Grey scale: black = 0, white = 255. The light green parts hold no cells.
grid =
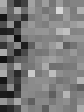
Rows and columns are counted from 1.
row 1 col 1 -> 173
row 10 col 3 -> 169
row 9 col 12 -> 140
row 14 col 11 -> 124
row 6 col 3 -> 16
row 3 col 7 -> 147
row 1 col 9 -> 154
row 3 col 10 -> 157
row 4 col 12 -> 167
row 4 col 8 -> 149
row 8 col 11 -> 152
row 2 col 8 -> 130
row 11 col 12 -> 129
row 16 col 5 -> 126
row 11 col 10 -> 133
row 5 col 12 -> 134
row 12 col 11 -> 136
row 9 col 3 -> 95
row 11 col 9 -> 143
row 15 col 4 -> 122
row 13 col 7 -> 153
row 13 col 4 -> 135
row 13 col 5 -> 139
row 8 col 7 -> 121
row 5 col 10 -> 193
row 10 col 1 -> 149
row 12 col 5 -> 139
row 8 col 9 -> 128
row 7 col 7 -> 133
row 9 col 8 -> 160
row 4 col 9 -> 149
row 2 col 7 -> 117
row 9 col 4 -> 102
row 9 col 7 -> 151
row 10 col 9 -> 113

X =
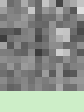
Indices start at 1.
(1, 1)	185
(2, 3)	122
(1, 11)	170
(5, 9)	199
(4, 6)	106
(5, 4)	125
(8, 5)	136
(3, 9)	145
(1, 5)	129
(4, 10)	120
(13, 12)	145
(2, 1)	156
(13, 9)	166
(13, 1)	123
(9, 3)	134
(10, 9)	152
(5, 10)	196
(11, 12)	145
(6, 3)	125
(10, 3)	119
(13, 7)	120
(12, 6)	133
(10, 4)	155
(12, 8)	137
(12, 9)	150
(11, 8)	93
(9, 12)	143
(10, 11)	129
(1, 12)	195
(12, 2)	116
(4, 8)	147
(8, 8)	127
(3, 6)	96
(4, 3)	149

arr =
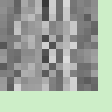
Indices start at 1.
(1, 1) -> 139
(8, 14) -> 156
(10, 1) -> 91
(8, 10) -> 197
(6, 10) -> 178
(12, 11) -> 210
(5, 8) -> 133
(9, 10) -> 219
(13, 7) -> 192
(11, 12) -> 115
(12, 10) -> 168
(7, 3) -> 171
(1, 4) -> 168
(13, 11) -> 209
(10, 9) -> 159
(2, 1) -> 144
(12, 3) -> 166
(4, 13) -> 124
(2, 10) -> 200
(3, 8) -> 190
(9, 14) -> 161
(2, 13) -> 135
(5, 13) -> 113
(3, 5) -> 187
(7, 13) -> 126
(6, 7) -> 74
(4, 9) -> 145
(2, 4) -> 156
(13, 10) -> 181
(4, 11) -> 200
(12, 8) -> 129
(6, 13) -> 109
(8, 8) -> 198
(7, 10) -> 184

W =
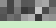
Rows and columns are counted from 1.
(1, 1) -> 141
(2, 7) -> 74
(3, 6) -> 55
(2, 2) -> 69
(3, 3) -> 99
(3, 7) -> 152
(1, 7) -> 167
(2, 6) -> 198
